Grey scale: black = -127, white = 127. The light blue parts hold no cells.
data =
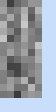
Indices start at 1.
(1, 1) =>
19
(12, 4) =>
49
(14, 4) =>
9
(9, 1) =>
16
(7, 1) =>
5
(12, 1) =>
-1
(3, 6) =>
21
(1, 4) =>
-4
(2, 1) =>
33
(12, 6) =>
21
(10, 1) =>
21
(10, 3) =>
-59
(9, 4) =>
7
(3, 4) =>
57
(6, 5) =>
-1
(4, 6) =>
8
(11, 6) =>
22
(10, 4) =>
-13
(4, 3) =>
-9
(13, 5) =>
54
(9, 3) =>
-17
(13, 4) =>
-12
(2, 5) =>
-22
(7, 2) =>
13

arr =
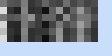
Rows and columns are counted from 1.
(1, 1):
-7
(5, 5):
-80
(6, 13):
-36
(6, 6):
-65
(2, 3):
-95
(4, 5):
-48
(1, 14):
-51
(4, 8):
-59
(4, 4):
-6
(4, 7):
-106
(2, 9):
22
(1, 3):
-47
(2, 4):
4
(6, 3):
-99
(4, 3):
-87
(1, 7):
-27
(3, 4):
-6
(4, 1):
84
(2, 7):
-110
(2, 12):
24
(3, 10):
11
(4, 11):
-29
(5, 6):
-74
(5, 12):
11

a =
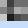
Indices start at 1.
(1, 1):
45
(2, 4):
28
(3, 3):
-53
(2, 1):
2

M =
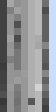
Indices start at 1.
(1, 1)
-62
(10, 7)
-43
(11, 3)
19
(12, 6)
56
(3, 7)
-31
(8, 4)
23
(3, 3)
0
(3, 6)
56
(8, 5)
47
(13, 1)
-57
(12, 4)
23
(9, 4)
23
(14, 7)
-31
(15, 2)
20
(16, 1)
-62
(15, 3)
-14
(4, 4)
23
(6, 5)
47
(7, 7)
5
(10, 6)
56
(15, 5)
-40
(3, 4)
23
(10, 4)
23
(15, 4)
23
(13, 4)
23
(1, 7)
-16
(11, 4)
28
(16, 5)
47
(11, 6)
56
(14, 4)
23
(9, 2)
0

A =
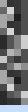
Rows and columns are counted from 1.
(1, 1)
39
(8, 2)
53
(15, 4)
14
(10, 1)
-54
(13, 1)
-54
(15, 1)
-85
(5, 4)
-49
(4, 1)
39
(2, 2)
85
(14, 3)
-23
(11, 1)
39
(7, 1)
-85
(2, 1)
-23
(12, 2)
21
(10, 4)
14
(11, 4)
-49
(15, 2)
-76
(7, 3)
1

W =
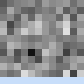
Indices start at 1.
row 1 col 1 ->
-40
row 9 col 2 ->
-1
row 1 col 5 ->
15
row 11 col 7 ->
3
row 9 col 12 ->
40
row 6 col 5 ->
-14
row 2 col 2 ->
39
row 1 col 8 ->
10
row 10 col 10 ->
-10
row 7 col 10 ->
-27
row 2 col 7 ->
2
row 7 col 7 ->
11
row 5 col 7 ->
25
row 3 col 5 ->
-23
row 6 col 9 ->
-6
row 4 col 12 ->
15
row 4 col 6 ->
74
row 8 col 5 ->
-110
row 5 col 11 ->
-36
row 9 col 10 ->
6
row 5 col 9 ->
11
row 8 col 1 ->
-40
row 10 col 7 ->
45
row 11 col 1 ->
7
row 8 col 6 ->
-33
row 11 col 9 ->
-27
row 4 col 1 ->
40
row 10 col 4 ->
0
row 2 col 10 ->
-34
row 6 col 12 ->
18
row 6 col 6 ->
-6
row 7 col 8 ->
45
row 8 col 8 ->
34
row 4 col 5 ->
45
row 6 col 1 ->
9
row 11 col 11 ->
-60
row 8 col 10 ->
-64
